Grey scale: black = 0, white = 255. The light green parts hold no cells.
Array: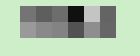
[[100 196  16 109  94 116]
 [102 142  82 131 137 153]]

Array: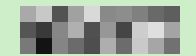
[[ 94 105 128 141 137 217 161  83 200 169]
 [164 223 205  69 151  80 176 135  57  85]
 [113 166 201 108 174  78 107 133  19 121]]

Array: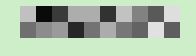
[[222  89 130 194  50 173 173  58  10 192]
 [ 94 225  99 119 172 115  39 154 140 111]]

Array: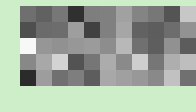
[[199  84 119 132 161 128 126  48 119  97 111]
 [146 109  93  98 166 128  65 158 109 107  79]
 [ 92 145  94 112 184 141 155 151 145 150 248]
 [190 174 118 206 138 172 118  83 211 168 136]
 [112 193 137 152 160 168  93 126 112 157  43]]

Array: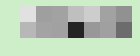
[[145 162 205 191 162 159 225]
 [108 160 152  35 161 163 183]]

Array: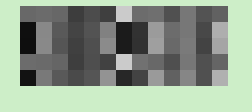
[[ 97  83 119  80 111 108 203  63  76  61 103 107 104]
 [174  72 119 108 155  50  27 129  83  68  89 136  15]
 [165  67 122 105 159  49  27 139  79  64  85 137  14]
 [101  80 119  79 104 113 203  65  78  62 101 106 108]
 [176  80 134  97 154  67  39 147  85  74  89 121  18]]

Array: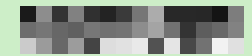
[[125  20  39  40  40 172 118  58  35  48 129  51 141  26]
 [130 104  93  51 114 164 141 115 112 119  96 103 118 109]
 [224 242 114  72 229  82 233 225 221  68 156 104 155 203]]

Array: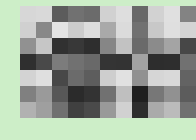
[[131 224 210 104 222 209 107 113  92 217 215]
 [212 223 200 113 219 169 221 204 228 136 208]
 [ 71 164 139 106 194 134  46  56  49 198 145]
 [113  46  45 163  51  52 105 113 124  73  47]
 [ 99 217 214 145 225 206  93 107  72 223 211]
 [ 92 145 119  31 191 113  51  43  87 154 128]
 [112 187 170  45 209 153  74  64 112 159 177]]

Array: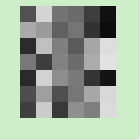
[[ 17  62 106 115 212  81]
 [ 12  50 116  96 155 170]
 [221 166  90 127 191  43]
 [226 171 108 130  61 120]
 [ 20  51 121 141 210  41]
 [216 167 119  79 159  78]
 [219 126 143  56 203  63]]
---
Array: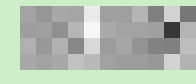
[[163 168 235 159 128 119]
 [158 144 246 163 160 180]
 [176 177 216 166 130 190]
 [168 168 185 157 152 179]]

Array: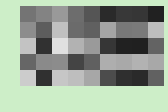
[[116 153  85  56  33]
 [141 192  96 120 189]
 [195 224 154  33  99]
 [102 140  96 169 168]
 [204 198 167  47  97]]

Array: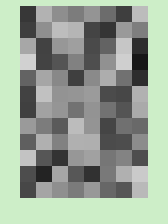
[[ 55 142 148  62]
 [ 62 189  68 154]
 [167 151  74 198]
 [209  84  78 207]
 [ 99 136 138 113]
 [ 66 147 155  71]
 [ 64 149 147  84]
 [154  90 148 112]
 [ 95 129 175  77]
 [195  51 161 131]
 [ 77 166  49 176]
 [ 71 143 152  86]]

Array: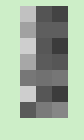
[[193  67]
 [161  94]
 [206  59]
 [167  86]
 [119 118]
 [206  60]
 [ 90 134]]

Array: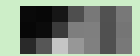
[[  9  22 120 120]
 [  7  59 127 117]
 [ 41 197 128 120]]

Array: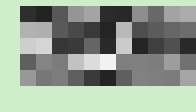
[[ 46  87 164  40 104 171]
 [178  89  57 185  91 109]
 [206  54 101 203  63  41]
 [ 95 123 220 127 125 113]
 [152 125  58  95 127 165]]

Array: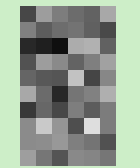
[[ 71 125  98]
 [128 109  96]
 [ 40  15 177]
 [ 82 138 127]
 [101  85  69]
 [168  39 129]
 [ 56  71  92]
 [139 149 222]
 [139 152 116]
 [158  84 133]]
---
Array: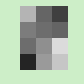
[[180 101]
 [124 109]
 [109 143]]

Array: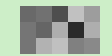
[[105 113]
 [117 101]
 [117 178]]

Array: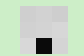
[[207 210]
 [209 211]
 [216  10]]

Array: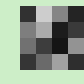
[[ 49 205]
 [126 171]
 [113  61]]

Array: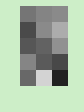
[[117 132]
 [ 74 138]
 [ 86  98]]

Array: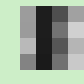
[[156  29]
 [155  29]
 [185  28]]
